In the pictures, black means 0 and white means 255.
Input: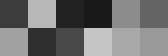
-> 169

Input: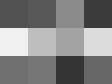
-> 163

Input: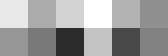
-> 72

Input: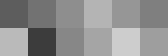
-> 205

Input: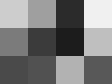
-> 28

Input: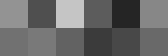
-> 72

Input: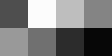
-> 44

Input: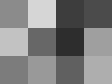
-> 45
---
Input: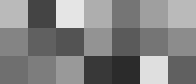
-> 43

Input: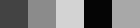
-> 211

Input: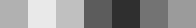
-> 47

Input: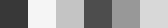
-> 77

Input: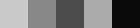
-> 75

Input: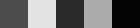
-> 42

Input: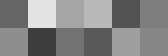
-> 89

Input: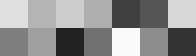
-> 250

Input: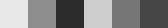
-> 205

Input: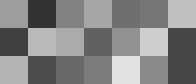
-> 225
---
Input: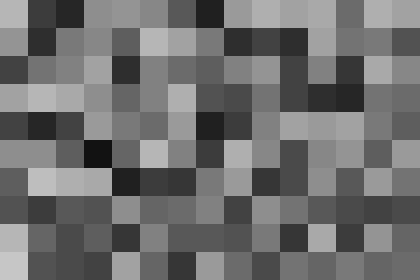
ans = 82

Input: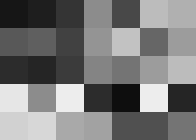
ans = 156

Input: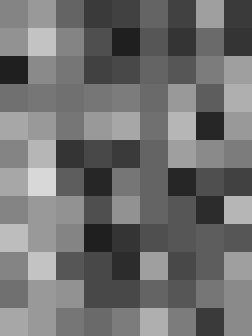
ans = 52

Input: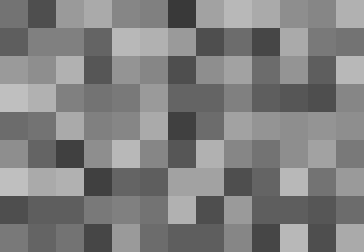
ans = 115

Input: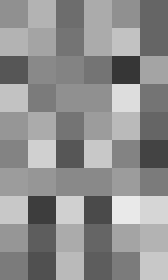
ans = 101
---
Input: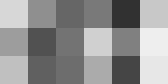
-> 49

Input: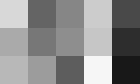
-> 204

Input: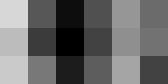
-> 150

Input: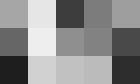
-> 124

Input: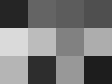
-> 92

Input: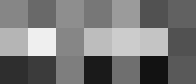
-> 81
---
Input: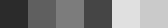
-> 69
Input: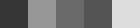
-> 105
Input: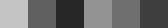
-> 147
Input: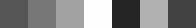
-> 37
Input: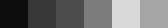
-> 124
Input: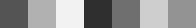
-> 111
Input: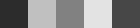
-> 129
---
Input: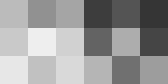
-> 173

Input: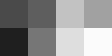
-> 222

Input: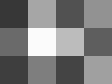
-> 188

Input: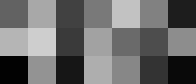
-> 77

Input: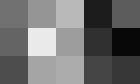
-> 48

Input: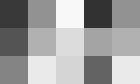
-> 164
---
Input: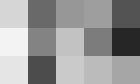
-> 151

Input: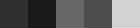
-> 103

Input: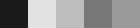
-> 190

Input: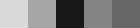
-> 23

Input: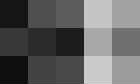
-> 92

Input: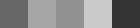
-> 146

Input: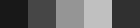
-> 149

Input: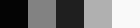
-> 31
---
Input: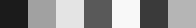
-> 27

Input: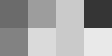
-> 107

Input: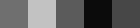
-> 111

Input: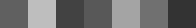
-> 96

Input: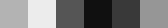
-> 179

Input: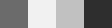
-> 107
